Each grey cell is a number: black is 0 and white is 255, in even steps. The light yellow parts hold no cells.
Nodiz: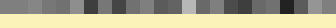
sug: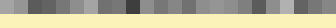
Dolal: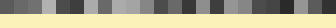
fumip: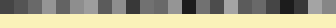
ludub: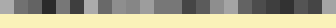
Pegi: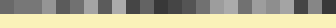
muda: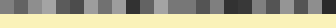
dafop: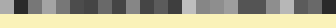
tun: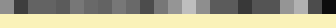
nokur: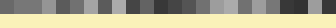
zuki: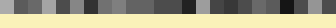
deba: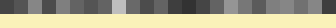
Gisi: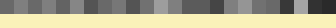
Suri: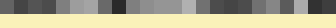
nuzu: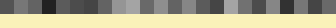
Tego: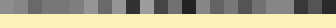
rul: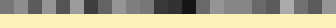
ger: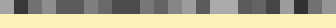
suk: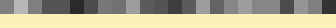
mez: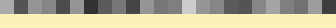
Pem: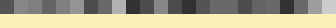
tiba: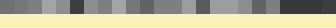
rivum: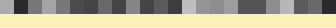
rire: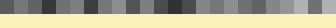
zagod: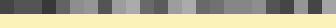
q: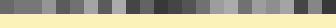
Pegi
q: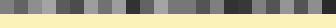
muda
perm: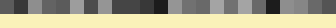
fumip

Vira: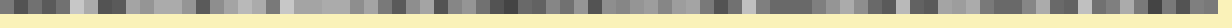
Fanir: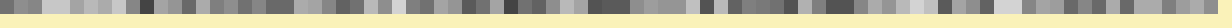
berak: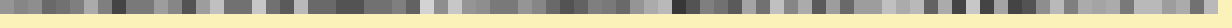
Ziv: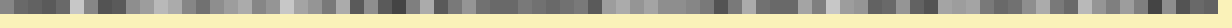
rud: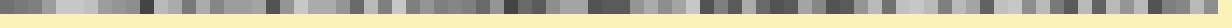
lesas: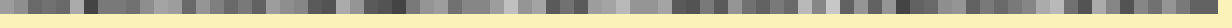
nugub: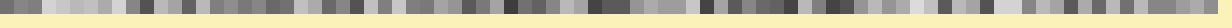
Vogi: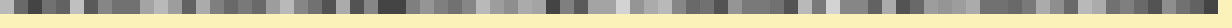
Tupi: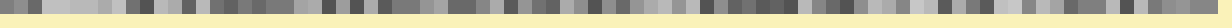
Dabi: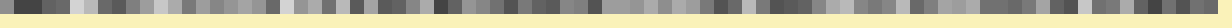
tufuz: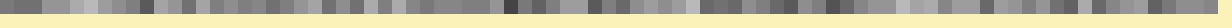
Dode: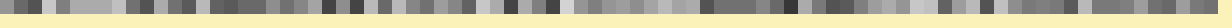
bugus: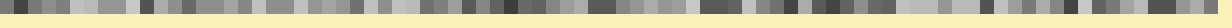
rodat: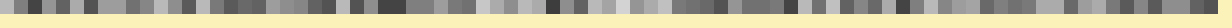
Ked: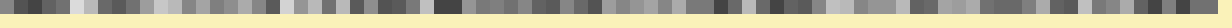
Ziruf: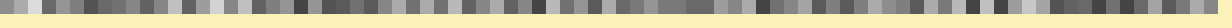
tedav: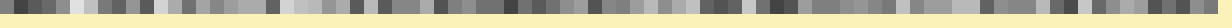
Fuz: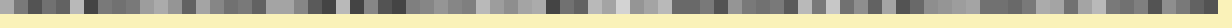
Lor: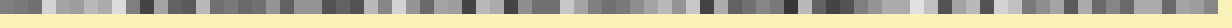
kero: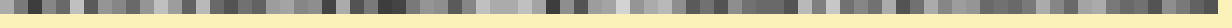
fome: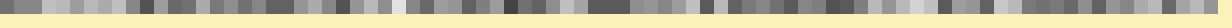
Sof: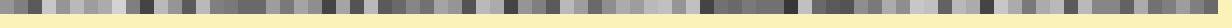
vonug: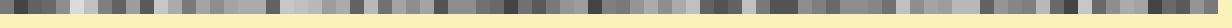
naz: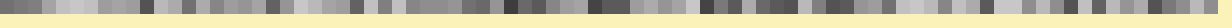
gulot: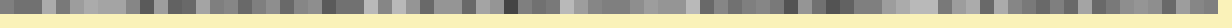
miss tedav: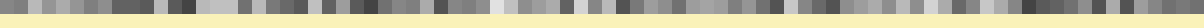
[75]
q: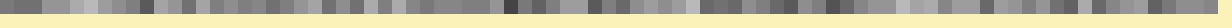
tufuz
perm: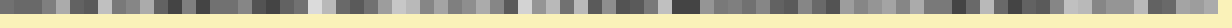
Ked
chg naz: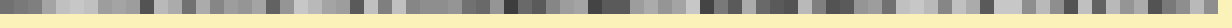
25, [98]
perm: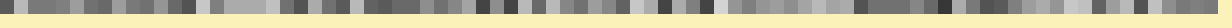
Dode
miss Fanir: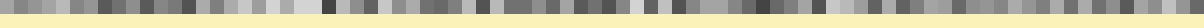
[177]
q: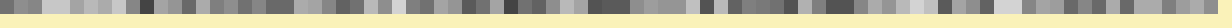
Fanir

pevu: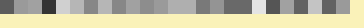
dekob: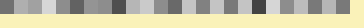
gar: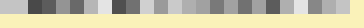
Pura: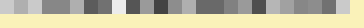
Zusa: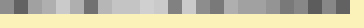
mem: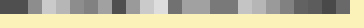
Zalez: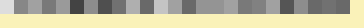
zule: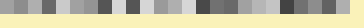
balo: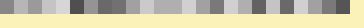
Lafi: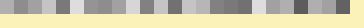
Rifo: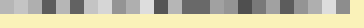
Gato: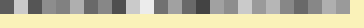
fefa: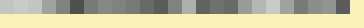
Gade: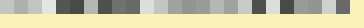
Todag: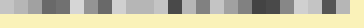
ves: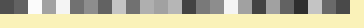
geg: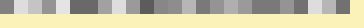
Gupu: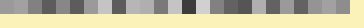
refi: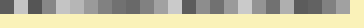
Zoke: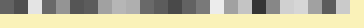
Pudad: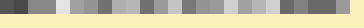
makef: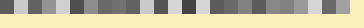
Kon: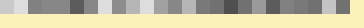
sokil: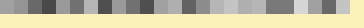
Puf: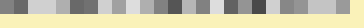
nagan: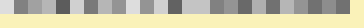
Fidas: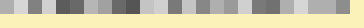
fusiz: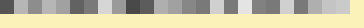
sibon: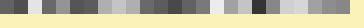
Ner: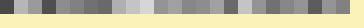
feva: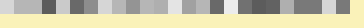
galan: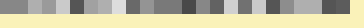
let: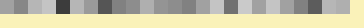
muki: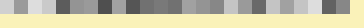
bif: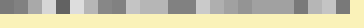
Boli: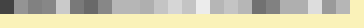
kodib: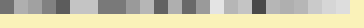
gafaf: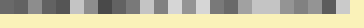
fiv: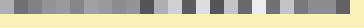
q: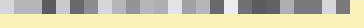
feva
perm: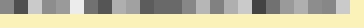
Pura
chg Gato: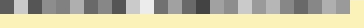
8, [79]
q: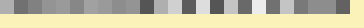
fiv
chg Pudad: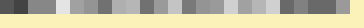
1, [73]
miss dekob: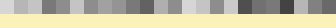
[188]
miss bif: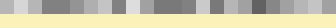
[169]

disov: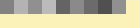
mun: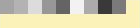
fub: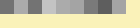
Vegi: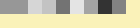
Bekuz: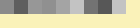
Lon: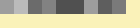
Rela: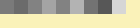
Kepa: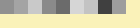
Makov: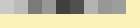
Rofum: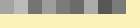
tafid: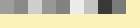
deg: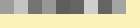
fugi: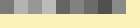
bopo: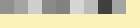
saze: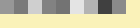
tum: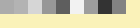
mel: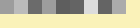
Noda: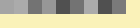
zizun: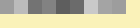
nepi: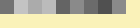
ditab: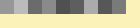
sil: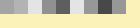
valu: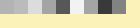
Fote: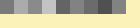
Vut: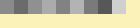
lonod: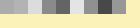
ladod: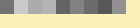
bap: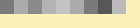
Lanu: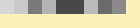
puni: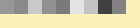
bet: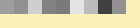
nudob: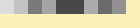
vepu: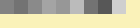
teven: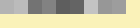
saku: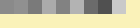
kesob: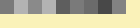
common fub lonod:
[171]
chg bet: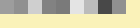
7, [64]

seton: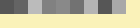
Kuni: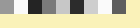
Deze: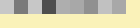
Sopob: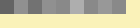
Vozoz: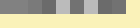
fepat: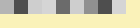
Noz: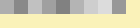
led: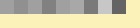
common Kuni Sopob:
[152]
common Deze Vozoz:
[122]
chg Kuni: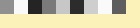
0, [152]
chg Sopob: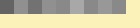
5, [174]

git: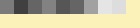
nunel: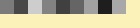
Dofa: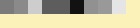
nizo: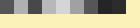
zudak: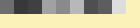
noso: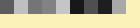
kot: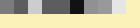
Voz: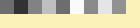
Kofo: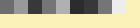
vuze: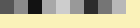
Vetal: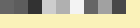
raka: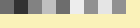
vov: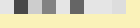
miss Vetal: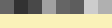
[243]
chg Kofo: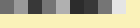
8, [237]
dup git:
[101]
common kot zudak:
[93]
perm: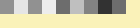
raka
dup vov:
[229]

